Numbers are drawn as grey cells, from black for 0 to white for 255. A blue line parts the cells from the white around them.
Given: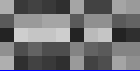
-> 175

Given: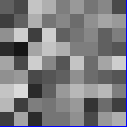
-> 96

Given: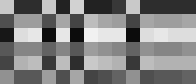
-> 201

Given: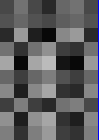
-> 72

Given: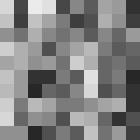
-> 215

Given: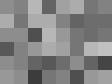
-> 141
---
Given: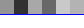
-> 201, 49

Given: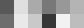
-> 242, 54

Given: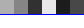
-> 232, 28

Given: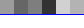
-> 209, 50

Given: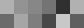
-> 200, 48

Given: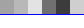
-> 227, 60
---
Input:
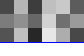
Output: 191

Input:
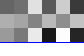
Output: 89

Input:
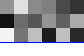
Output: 128

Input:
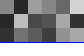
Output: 134

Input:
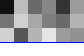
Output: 135

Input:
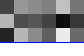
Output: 128

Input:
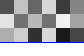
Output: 216

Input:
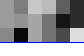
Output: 187

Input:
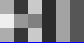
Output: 44
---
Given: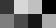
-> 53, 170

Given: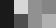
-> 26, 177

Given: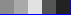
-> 140, 34

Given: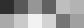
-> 46, 160

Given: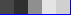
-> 71, 208

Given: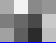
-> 170, 191

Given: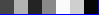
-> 70, 6

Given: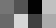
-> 117, 171

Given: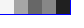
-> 245, 32
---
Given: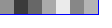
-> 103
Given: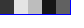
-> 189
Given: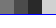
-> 41
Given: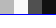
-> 80
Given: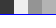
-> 148
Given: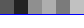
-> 143
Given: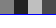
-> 191
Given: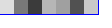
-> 59
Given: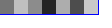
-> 140
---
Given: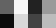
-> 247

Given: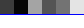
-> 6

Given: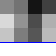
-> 115

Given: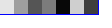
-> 159

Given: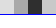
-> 169

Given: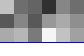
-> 110

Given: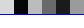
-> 6
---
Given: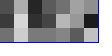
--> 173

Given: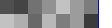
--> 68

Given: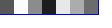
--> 252

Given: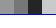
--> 119

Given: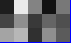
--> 234

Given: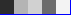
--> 180
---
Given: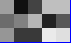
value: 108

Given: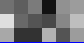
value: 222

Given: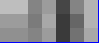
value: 156

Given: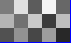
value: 180

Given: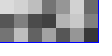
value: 86

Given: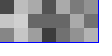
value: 198
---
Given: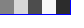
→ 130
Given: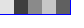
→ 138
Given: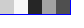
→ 163
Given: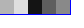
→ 137
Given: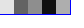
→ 142
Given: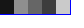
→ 102
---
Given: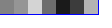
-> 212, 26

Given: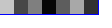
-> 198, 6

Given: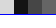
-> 217, 19

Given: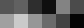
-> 202, 5

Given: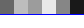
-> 233, 25

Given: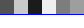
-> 239, 27

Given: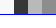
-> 248, 55

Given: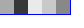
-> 234, 55

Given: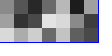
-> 227, 28

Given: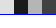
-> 224, 26
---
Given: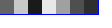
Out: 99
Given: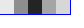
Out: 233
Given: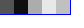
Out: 83
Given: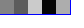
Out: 131
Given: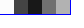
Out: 252
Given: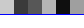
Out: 203
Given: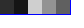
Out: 45
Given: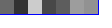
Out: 105
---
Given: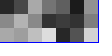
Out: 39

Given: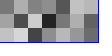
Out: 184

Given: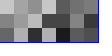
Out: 26

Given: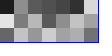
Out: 162

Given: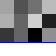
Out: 101

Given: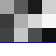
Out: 198

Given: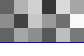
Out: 88

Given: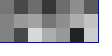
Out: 153

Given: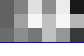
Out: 192
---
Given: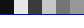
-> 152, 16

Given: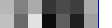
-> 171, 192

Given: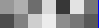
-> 119, 77

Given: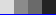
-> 35, 221

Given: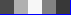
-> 56, 74

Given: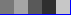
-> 199, 121

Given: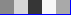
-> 169, 137

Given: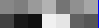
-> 166, 66

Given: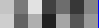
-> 132, 206

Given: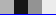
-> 236, 179
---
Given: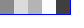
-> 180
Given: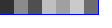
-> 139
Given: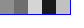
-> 142
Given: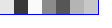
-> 180
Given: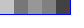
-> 128
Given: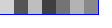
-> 137
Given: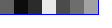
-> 97
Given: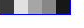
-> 135
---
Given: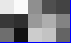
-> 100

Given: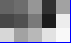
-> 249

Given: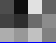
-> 129

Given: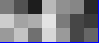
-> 102

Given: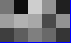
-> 53

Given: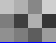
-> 156

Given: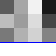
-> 132
